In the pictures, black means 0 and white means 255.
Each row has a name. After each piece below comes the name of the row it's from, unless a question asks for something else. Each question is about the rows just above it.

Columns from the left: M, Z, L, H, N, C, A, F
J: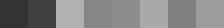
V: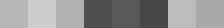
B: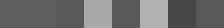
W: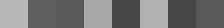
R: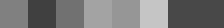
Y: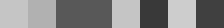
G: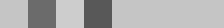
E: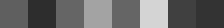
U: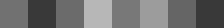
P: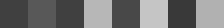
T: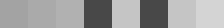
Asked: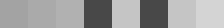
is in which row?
T
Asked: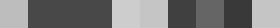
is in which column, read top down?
A
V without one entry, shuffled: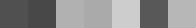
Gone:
[189]
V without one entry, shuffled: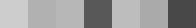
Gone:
[80]

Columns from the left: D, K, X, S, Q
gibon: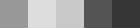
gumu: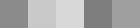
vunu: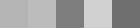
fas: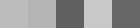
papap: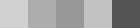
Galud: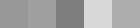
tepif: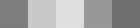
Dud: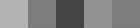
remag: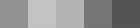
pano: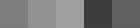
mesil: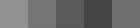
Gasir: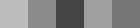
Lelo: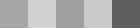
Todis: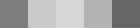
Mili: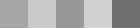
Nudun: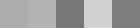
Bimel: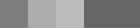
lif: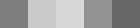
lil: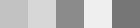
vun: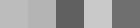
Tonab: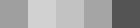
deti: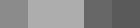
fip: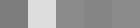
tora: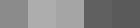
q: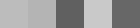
fas
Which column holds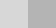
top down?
K
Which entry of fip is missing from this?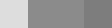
[133]
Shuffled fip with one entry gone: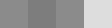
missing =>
[133]
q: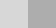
Galud

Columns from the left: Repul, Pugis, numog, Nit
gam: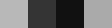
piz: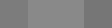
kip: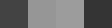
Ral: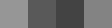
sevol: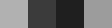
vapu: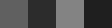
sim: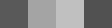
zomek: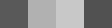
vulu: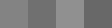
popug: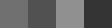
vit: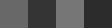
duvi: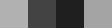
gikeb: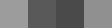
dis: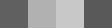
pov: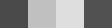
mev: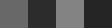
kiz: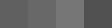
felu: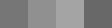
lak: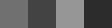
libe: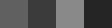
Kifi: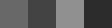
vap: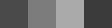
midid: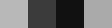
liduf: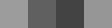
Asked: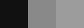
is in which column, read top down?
numog
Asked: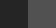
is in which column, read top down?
Nit
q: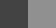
Kifi

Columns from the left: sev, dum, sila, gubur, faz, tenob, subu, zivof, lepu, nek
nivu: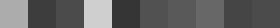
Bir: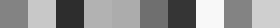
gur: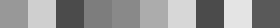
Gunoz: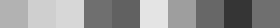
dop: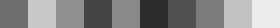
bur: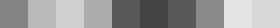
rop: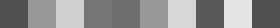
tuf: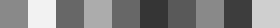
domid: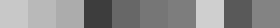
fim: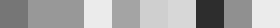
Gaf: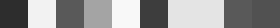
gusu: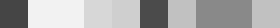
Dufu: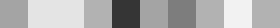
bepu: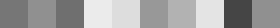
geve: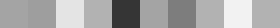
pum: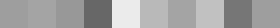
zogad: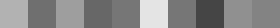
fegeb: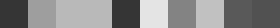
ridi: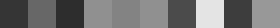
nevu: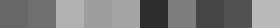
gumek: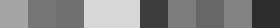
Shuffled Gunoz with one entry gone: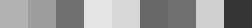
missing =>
[97]
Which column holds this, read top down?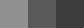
lepu
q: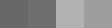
nevu
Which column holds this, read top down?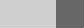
sila
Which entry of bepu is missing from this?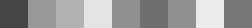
[221]
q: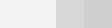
gusu
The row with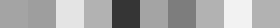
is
geve

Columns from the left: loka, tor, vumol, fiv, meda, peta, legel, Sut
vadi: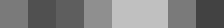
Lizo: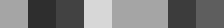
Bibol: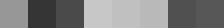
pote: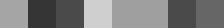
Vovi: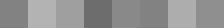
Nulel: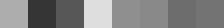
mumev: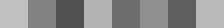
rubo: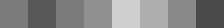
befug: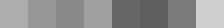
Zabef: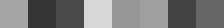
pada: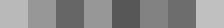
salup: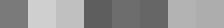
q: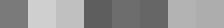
salup
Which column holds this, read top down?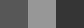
tor
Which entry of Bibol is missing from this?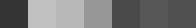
[199]
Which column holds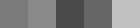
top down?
vumol
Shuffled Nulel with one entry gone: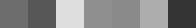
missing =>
[115]

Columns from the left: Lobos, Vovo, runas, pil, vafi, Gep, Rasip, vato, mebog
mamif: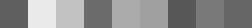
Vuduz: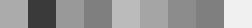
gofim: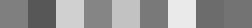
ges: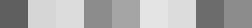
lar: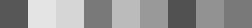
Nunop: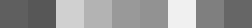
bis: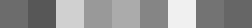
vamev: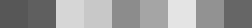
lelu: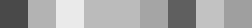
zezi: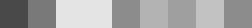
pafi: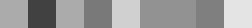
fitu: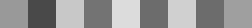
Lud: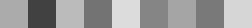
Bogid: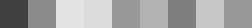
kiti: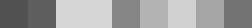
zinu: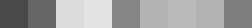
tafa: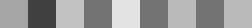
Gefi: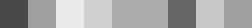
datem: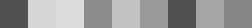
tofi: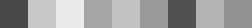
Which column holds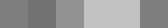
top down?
vato
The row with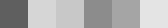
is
vamev
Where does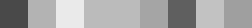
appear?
lelu
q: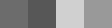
bis
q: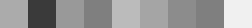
Vuduz

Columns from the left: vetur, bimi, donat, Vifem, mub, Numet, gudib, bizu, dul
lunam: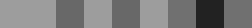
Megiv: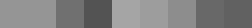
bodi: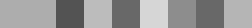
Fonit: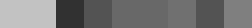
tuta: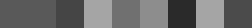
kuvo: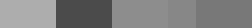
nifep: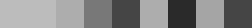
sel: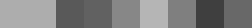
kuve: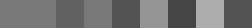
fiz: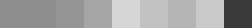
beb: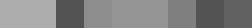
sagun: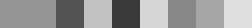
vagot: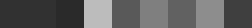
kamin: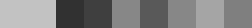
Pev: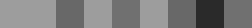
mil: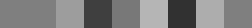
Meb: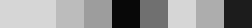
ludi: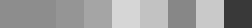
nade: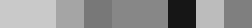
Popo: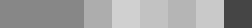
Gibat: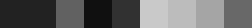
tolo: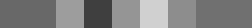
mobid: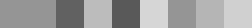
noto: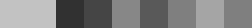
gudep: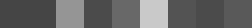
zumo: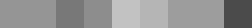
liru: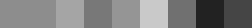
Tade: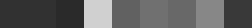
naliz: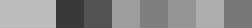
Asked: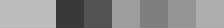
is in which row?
naliz
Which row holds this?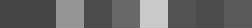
gudep
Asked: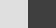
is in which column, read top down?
dul

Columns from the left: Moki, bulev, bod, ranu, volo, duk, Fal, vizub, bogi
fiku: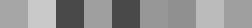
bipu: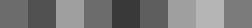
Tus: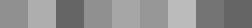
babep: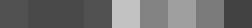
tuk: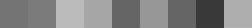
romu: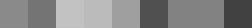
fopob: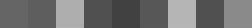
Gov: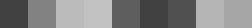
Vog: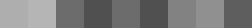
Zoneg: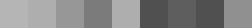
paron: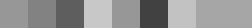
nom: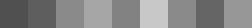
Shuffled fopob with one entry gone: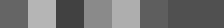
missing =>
[87]
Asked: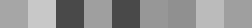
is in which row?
fiku

